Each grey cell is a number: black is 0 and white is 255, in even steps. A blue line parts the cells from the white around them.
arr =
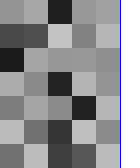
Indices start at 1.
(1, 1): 148
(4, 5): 148
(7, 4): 87
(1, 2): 167
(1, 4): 153
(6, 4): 191
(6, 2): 113
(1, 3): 31
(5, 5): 181
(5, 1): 125

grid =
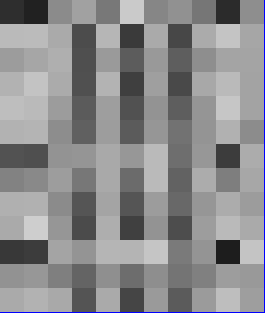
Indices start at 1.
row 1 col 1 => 46
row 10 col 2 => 206
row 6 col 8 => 114
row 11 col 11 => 196
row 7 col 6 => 151
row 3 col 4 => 79
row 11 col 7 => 197
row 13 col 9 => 155
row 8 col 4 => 119
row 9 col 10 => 172
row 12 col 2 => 151
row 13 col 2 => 178
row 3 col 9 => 142
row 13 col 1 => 170
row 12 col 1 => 146
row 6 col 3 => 141
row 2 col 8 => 71
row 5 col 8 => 94
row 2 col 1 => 186
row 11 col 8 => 122
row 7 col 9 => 151
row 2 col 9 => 171
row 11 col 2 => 60
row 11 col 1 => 56
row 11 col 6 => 180
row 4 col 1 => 178
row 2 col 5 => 182
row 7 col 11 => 172
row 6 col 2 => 180
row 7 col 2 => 79
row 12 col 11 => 153
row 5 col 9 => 149
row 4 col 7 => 159
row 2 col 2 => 187

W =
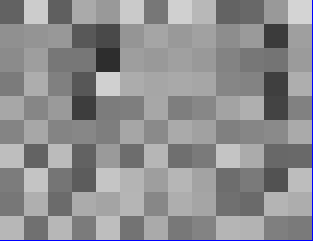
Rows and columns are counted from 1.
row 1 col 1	98
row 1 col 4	170
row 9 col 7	135
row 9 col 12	180
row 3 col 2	158
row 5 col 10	163
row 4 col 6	172
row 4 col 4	87
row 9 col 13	173
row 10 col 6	115
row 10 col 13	122
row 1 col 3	95
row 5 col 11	175
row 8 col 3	117
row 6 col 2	167
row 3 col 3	119
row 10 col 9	131
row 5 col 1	167
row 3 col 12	116
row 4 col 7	166
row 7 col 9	122
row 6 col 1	132
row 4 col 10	134
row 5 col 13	129
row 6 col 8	170
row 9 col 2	175
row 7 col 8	111
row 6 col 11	134
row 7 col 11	171
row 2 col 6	149
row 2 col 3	152
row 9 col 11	106
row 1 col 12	153
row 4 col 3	128
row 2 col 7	165

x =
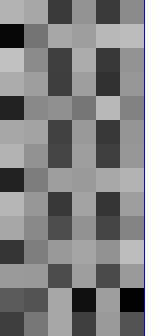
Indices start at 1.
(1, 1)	179
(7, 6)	150
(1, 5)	57
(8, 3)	156
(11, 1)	52
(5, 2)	135
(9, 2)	151
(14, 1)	62
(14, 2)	119
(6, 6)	149
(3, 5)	56
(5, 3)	143
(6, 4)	152
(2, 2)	115
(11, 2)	126
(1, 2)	165
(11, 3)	152
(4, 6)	150
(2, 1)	8
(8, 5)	168
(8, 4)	153
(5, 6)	130
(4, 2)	156
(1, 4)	147
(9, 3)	56
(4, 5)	49

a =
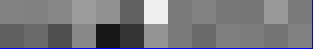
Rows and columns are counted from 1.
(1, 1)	130
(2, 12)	116
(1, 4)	156
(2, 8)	122
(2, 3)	79
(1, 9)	130

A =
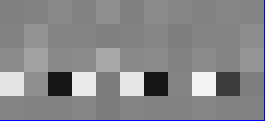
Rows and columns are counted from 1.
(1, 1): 128
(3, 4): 139
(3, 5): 168
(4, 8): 133
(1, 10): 135
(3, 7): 139
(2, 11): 141
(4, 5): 124
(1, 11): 133
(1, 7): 139
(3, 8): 130
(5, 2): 130
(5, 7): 131
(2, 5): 129
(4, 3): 22

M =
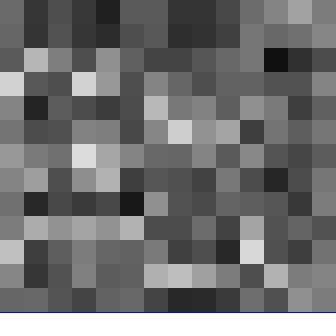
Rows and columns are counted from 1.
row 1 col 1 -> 106
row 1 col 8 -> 52
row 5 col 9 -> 129
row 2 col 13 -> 113
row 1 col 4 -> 56
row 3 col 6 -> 97
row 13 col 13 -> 144
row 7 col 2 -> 123
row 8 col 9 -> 66
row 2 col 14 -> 133
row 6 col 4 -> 129
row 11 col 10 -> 41
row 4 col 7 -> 131
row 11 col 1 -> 191
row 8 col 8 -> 80
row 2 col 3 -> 82
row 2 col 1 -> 102
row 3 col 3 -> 127
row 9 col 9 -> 74
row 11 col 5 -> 103
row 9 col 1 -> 113
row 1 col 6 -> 90
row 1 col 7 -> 90
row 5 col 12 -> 123
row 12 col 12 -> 178
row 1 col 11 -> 108
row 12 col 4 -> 128
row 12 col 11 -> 78
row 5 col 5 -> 61
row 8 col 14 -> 118
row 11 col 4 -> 124
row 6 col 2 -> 77
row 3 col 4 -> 79
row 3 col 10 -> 105

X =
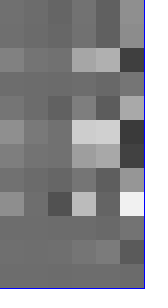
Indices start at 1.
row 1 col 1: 112
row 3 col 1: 129
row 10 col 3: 108
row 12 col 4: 109
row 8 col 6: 150
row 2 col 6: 140
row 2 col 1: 111
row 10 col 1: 109
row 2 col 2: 107
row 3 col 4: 166
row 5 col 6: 169
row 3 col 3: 113
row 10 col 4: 108
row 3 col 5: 176
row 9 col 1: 142
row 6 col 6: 58
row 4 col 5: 104
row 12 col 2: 109
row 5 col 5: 92
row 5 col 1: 117

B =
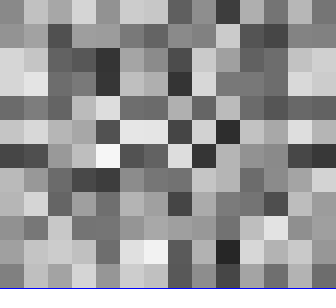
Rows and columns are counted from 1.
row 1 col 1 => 137
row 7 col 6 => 82
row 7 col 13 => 71
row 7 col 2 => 79
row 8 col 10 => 181
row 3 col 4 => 87
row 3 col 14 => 208
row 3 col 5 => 52
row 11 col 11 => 215
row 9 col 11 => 116
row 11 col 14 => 151
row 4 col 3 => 109
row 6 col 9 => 210
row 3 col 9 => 202
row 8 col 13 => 164
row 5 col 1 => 107
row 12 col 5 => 150
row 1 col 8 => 95
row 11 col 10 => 38
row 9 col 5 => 111
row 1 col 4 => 213
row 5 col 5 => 221
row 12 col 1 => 128
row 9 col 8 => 69
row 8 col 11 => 108
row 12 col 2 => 191
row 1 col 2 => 193
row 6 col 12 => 168
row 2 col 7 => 100
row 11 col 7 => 242
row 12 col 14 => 109
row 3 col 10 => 160
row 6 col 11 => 194
